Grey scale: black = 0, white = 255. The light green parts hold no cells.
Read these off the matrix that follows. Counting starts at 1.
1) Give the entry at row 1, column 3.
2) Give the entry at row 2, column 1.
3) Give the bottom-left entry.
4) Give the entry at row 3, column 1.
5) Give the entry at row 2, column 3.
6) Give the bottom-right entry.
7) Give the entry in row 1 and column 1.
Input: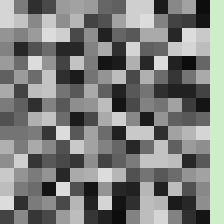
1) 47
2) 213
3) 67
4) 148
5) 136
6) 20
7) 213

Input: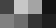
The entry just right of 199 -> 164
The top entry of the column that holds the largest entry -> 199

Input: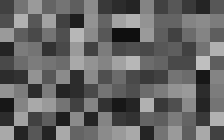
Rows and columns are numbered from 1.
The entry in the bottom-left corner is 169
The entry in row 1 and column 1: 65
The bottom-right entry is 65
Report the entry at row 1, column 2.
116
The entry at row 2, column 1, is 79
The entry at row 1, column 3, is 154
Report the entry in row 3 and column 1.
154
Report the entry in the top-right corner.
87
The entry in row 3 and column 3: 73
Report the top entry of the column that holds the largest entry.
36

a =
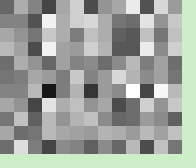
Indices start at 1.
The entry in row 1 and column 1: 103
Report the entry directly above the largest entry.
179
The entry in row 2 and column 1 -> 131
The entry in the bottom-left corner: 109
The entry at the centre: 131
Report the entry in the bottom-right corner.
117
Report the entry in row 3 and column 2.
147
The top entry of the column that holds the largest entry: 235
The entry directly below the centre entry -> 54
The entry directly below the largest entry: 109
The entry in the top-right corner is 155
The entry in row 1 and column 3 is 131
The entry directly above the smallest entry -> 155
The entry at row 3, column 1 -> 167
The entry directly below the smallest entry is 227
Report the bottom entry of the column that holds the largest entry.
185
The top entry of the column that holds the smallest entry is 69
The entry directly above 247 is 161
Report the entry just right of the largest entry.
69
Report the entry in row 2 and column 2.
131
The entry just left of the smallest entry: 185
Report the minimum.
23
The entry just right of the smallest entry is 125

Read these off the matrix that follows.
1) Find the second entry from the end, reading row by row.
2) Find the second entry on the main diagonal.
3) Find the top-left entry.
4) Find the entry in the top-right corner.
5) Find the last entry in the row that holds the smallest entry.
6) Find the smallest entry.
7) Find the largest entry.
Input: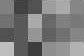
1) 149
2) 89
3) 128
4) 134
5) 177
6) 60
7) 190
